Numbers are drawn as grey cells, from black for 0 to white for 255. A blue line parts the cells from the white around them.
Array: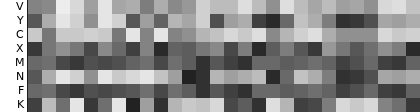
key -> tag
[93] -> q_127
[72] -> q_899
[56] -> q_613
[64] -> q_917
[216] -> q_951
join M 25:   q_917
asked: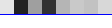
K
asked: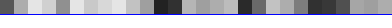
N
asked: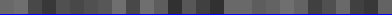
F
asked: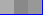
V

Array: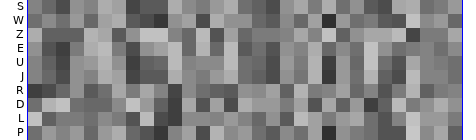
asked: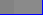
U
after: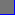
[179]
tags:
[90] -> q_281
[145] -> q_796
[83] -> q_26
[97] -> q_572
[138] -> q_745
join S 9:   q_281
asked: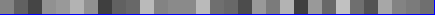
U
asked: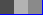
P

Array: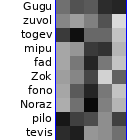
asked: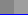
zuvol
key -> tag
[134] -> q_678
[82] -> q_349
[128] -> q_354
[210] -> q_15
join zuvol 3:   q_349
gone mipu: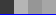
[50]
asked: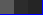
Gugu

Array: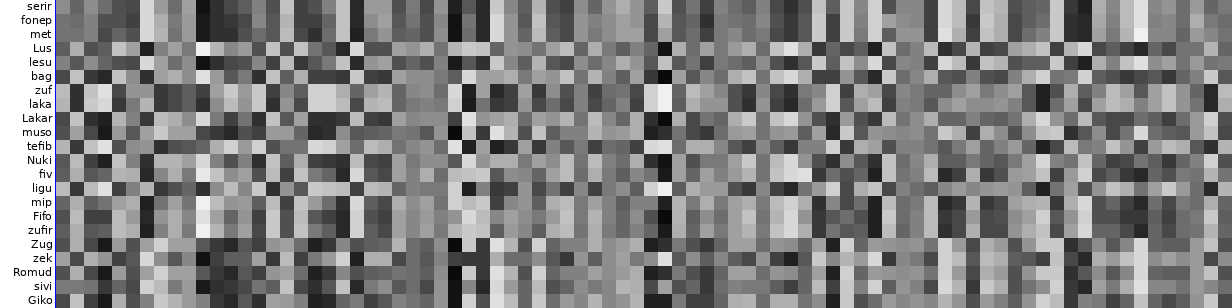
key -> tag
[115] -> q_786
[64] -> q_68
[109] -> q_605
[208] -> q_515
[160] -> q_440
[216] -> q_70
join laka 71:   q_605
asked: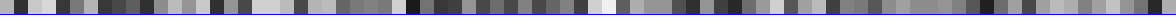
laka
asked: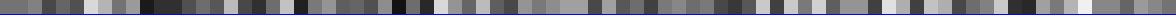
met
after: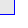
[194]
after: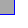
[129]

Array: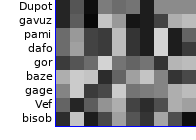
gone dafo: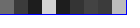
[160]
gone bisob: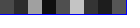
[166]
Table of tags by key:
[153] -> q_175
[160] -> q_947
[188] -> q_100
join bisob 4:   q_947
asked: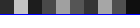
bisob

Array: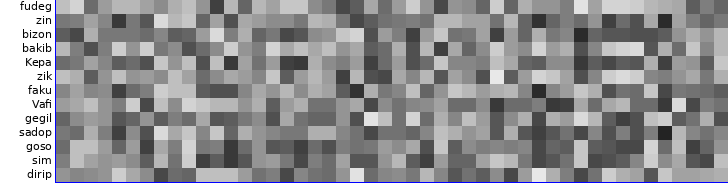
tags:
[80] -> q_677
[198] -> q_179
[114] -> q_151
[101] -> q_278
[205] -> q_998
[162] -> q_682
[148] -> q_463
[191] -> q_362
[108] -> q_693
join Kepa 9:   q_362
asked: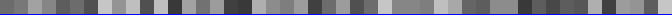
Kepa
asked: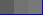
zin

